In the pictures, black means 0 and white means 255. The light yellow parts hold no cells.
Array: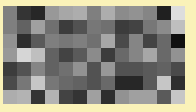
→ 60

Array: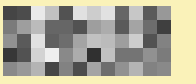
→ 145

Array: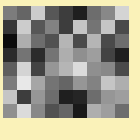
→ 124

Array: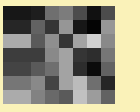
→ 68

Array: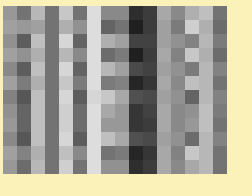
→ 137

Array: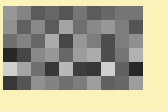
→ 39
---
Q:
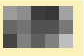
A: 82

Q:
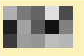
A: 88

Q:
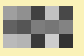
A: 125

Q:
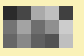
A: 110

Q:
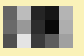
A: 44

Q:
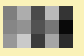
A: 82

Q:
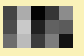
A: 33
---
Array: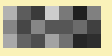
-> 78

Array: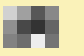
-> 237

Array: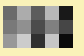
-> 48

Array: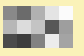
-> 130

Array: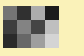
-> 158

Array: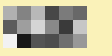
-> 84

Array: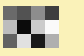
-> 25

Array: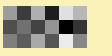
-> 168
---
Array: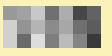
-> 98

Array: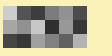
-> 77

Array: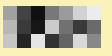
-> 236

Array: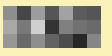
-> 85

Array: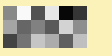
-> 53

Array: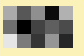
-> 177

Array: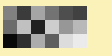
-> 65

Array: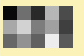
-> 75

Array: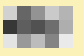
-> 180

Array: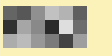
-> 95
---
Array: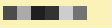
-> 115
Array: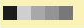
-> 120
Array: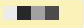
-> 76
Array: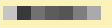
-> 170
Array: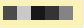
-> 132
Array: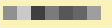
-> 158
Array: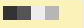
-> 182
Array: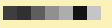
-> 197
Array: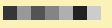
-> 204
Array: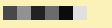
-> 224
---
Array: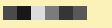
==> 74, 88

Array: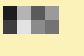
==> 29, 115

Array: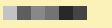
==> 195, 68

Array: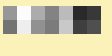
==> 151, 79

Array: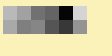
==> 185, 148

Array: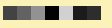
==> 67, 45

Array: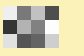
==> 239, 206

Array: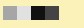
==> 166, 68

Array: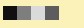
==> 16, 93

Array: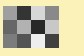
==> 159, 64
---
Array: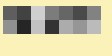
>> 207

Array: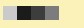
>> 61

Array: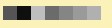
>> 190

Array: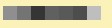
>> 53

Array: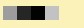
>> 2

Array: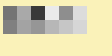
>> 57

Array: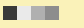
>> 176

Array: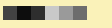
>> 46

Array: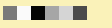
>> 5
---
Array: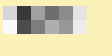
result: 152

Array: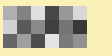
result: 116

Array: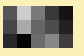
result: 77

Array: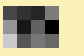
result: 97

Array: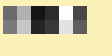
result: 226

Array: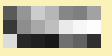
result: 247
